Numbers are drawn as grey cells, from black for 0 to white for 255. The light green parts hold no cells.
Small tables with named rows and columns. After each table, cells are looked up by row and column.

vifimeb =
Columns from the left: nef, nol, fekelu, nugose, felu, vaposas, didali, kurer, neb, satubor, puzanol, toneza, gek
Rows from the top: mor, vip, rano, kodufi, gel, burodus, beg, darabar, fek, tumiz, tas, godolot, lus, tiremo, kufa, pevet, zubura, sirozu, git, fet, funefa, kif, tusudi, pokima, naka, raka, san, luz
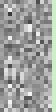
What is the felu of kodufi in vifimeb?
136
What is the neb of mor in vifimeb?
178
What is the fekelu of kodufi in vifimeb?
57
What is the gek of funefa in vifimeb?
165
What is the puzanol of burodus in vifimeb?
130
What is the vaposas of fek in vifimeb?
194
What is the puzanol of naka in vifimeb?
177
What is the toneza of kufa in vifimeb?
183
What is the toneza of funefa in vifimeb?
105
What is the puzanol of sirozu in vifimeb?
123
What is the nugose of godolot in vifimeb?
116
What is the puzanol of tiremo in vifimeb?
211
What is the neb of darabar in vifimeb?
131
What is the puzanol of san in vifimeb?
199
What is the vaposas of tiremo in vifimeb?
159
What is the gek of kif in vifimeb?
145
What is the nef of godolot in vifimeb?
173
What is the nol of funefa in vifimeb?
127

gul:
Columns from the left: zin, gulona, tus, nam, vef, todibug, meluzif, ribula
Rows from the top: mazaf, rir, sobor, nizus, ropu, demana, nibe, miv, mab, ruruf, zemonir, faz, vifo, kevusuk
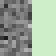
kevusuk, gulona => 116
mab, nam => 141
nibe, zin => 64
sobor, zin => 90
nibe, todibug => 106
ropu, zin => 118
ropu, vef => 99
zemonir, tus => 114
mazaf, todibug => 82
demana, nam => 135
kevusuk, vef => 141
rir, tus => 135
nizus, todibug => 132
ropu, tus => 134
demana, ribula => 118
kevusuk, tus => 101
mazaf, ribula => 176
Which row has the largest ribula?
nibe

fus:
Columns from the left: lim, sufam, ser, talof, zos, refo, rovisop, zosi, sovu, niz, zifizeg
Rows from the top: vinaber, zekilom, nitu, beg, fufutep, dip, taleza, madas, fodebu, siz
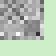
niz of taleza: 132
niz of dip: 128
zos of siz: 150
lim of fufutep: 189
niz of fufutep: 203
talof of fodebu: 183
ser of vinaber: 170
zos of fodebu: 250
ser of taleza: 175
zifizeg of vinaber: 101
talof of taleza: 182
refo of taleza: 159
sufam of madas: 179
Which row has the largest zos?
fodebu

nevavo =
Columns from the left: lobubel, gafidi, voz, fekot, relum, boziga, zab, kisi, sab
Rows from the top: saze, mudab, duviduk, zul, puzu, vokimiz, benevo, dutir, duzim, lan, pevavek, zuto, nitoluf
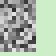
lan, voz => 128
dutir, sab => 189
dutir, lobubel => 193
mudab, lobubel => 60
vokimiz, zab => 110
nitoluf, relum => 153
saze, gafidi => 82
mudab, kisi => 96
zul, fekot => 228
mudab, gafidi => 138
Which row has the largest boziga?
duzim

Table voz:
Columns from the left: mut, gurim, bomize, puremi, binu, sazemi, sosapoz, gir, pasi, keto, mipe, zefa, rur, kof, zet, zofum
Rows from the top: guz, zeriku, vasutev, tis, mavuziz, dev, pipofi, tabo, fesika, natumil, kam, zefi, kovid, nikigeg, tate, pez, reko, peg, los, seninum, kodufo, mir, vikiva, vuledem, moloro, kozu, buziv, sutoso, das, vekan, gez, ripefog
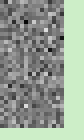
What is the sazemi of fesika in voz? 106
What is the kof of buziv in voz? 182
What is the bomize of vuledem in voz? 97
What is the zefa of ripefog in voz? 99
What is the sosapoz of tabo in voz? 91
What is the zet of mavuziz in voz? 137
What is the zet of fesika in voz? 120
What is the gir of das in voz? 130
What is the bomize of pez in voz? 108
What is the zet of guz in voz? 125
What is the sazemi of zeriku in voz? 145
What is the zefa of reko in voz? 65
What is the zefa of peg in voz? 114
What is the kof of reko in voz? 103
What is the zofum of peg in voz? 102
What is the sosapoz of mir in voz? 96
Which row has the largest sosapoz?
buziv

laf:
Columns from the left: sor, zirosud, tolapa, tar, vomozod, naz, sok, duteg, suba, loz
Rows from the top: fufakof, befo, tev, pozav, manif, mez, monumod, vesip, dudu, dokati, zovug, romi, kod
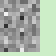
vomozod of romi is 168
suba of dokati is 182
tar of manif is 185
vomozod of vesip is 155
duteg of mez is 136
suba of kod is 160
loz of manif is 142
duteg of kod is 158
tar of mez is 173
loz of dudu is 148
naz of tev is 214
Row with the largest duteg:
befo

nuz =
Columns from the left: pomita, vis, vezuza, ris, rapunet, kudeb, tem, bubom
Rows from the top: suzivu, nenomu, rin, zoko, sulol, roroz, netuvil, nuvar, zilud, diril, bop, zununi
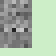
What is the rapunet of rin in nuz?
143
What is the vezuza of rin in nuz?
149
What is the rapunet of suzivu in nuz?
130
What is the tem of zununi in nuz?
84
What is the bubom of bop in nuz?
129
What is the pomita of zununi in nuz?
134
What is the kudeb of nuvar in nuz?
202
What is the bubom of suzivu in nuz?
126
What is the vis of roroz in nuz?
133
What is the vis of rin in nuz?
160
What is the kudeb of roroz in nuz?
133

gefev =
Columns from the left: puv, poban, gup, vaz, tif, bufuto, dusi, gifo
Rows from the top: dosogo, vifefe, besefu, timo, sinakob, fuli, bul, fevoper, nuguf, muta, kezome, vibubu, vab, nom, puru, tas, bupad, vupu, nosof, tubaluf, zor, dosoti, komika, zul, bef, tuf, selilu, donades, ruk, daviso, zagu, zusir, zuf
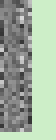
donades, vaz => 143
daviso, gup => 128
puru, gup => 135
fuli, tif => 130
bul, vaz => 139
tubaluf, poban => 126
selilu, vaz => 99
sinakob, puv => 142
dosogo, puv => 85
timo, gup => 135
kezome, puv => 71
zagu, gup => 113
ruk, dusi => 140

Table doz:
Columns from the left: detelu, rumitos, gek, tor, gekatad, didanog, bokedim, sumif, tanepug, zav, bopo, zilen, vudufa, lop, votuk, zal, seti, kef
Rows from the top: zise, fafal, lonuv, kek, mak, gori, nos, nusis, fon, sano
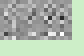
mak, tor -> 176
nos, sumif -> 134
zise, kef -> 151
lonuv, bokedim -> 151
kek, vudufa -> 145
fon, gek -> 122
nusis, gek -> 147
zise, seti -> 150
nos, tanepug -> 153
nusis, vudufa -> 180
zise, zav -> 160
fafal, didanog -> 185
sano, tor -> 228
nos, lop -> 157
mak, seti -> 135
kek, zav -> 154
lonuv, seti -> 163

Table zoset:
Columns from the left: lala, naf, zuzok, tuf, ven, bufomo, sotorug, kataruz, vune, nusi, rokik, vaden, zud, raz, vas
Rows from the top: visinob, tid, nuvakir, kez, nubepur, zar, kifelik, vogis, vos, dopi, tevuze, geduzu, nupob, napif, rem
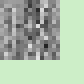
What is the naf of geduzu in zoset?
124
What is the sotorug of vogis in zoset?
100
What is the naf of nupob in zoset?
146
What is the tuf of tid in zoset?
149
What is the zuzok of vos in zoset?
132
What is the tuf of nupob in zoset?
150
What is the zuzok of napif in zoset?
162
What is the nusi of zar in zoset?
55
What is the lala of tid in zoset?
134
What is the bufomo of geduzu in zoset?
123
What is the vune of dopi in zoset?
104
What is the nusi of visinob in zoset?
93
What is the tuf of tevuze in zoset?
183
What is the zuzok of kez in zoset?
143
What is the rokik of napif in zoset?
107
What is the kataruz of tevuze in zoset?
156
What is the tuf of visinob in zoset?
157
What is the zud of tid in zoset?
139
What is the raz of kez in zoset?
148
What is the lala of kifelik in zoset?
146
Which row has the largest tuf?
nuvakir

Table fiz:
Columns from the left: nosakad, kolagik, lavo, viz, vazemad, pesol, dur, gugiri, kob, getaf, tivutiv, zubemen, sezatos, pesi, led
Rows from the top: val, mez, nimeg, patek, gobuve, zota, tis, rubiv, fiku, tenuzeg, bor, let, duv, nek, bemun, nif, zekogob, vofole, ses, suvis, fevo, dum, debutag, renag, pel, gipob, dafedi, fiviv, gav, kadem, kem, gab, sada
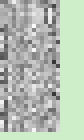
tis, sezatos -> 111
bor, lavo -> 186
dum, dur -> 176
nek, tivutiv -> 194
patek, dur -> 173
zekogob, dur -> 144
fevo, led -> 162
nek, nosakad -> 95
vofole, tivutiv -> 147
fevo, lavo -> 198
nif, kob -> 202
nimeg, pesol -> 170
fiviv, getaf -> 165
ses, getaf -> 219
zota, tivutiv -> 197
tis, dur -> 161
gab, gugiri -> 193
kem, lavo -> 191
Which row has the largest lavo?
pel

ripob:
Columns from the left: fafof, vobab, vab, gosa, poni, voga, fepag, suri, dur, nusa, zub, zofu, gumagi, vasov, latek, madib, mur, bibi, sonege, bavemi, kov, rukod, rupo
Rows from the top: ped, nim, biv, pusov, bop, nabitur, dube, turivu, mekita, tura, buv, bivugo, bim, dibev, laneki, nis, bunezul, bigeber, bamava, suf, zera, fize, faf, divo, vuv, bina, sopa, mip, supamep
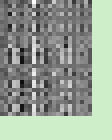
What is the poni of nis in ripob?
181
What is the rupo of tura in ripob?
142
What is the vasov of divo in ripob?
119
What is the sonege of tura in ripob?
107
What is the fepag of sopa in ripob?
85
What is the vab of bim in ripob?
63
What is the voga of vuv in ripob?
132
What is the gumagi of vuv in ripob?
141
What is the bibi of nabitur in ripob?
139
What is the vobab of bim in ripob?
153
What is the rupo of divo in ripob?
86
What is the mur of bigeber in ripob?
61
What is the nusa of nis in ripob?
108
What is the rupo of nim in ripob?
92
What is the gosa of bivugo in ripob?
130
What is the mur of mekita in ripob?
120
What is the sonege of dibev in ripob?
95
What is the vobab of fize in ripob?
157
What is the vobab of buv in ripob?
102

